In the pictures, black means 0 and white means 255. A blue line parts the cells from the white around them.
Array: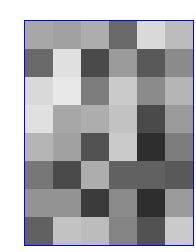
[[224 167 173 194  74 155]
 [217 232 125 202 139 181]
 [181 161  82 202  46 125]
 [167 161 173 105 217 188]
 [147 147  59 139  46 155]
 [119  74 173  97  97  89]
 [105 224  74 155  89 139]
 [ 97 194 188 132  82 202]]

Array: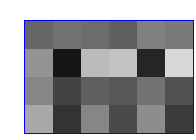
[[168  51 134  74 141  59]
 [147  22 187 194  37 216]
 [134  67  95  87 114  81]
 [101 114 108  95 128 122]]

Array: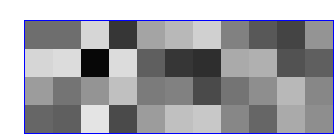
[[214 220   7 220  95  54  46 170 176  82  95]
 [156 116 148 192 123 129  74 116 142 184 135]
 [110 110 214  54 164 184 208 129  88  68 148]
 [102  95 228  74 156 192 200 135 102 170 142]]

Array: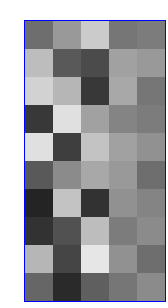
[[224  62 195 161 145]
 [210 182  56 168 118]
 [189  89  75 161 153]
 [182  69 230 145 110]
 [110 153 203 118 124]
 [102  42  95 118 139]
 [ 89 139 168 153 110]
 [ 56 224 161 132 124]
 [ 50  81 189 124 139]
 [ 36 195  50 145 132]]

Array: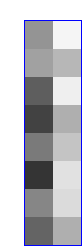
[[161 183]
 [148 245]
 [134 219]
 [122 196]
 [100 175]
 [ 94 239]
 [ 66 175]
 [ 52 225]]

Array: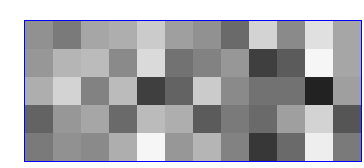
[[174 211 130 187  63  99 203 138 114 114  34 159]
 [151 181 187 138 218 114 130 151  63  91 246 166]
 [145 122 166 174 203 159 145 106 211 138 224 166]
 [122 145 138 174 246 151 181 130  55 106 238 122]
 [ 99 151 166 106 187 174  91 122 106 159 211  85]]

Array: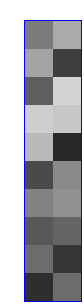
[[206 199]
 [185  40]
 [164  62]
 [130 145]
 [123 171]
 [108  54]
 [ 94 212]
 [ 88 100]
 [ 74 137]
 [ 46 108]]
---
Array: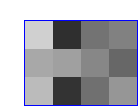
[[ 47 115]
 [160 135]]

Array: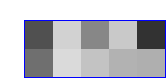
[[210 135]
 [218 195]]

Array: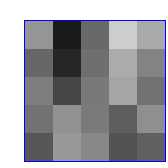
[[ 26 105]
 [ 38 111]]

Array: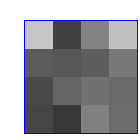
[[ 64 131]
 [ 87  93]]

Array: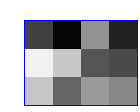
[[  5 146]
 [200  85]]

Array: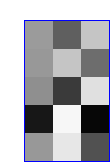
[[ 95 197]
 [197 109]]

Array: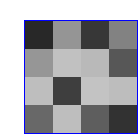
[[149  55]
 [193 185]]

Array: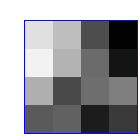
[[190  77]
 [179 107]]

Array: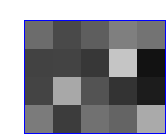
[[73 94]
 [67 55]]
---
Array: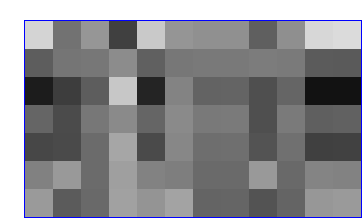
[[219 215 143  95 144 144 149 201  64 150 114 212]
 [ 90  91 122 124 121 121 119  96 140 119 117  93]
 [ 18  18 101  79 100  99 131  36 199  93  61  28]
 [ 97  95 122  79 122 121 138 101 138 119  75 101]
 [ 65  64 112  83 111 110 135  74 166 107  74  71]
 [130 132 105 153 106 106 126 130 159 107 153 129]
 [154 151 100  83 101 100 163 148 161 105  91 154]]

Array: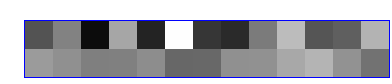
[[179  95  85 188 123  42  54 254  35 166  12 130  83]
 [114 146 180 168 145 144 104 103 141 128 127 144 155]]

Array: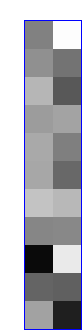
[[253 129]
 [115 144]
 [ 88 182]
 [163 156]
 [127 169]
 [104 167]
 [184 195]
 [136 134]
 [234  10]
 [ 96 100]
 [ 31 162]]

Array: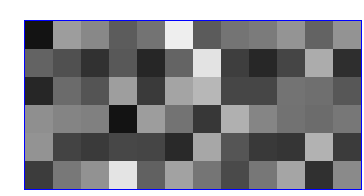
[[147  99 148 123 116  91 238 115  92 136 157  19]
 [ 46 172  69  39  62 227 100  38  88  49  80  99]
 [ 87 111 115  70  70 183 164  58 158  84 107  38]
 [119 108 114 133 176  55 115 157  19 128 132 143]
 [ 59 178  53  57  85 167  41  69  71  58  67 147]
 [138  48 165 119  74 117 162  97 228 146 120  60]]

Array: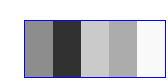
[[249 172 202  49 141]
 [249 172 202  49 141]]

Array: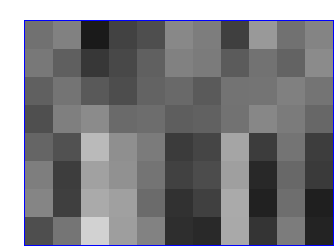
[[132 113 153  63 125 136  78  66  26 129 113]
 [139  99 114  91 123 129  96  72  55  95 120]
 [116 128 116 115  90 105  99  77  89 116  96]
 [103 123 135 114  97  94 109 106 139 127  79]
 [ 61 116  60 165  69  59 123 143 186  81 101]
 [ 58 104  40 159  76  65 116 145 161  61 126]
 [ 31 110  33 170  64  49 107 160 170  63 133]
 [ 35 124  52 169  41  46 130 158 210 117  78]]
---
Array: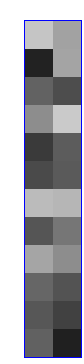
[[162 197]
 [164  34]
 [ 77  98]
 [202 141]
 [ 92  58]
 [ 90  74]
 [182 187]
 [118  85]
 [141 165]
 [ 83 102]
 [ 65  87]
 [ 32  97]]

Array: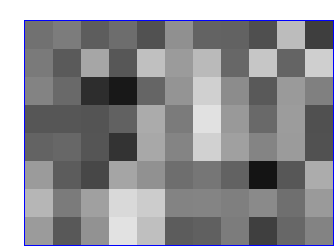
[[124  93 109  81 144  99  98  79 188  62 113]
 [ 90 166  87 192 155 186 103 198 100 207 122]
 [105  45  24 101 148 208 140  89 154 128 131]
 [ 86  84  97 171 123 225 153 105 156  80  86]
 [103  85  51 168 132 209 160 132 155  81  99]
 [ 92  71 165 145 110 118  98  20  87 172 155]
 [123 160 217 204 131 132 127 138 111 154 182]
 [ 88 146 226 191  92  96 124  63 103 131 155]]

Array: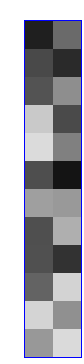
[[106  31]
 [ 42  73]
 [142  83]
 [ 74 201]
 [128 219]
 [ 20  78]
 [153 159]
 [175  79]
 [ 50  80]
 [211  99]
 [144 212]
 [218 152]]

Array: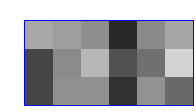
[[158 142  40 138 167 168]
 [139 182  81 112 211  69]
 [144 144  50 146 105  69]]

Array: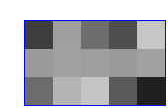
[[159 110  78 198  62]
 [160 158 153 160 155]
 [180 197  90  32 108]]

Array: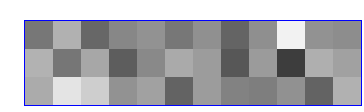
[[177 103 135 146 119 144 100 143 242 146 141 119]
 [118 167  93 137 170 156  87 155  61 175 161 178]
 [228 206 146 161  99 156 130 126 145  99 177 171]]
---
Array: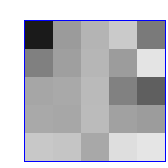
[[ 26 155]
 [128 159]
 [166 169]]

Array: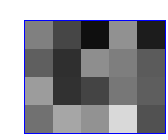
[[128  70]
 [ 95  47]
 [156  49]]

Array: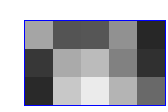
[[165  84]
 [ 55 170]
 [ 41 200]]

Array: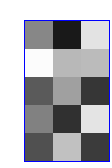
[[135  25]
 [252 184]
 [ 90 160]]

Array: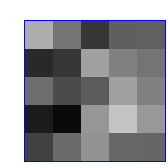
[[173 116]
 [ 41  54]
 [109  75]]

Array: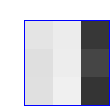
[[228 236]
 [223 237]
 [224 240]]
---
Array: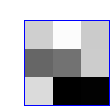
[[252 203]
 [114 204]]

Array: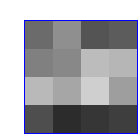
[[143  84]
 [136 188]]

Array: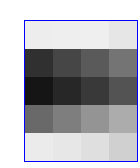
[[238 239]
 [ 70  90]]

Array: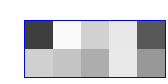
[[250 209]
 [196 173]]

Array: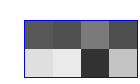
[[ 80 122]
 [234  50]]

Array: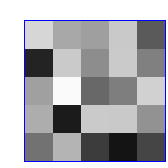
[[168 159]
 [202 141]]
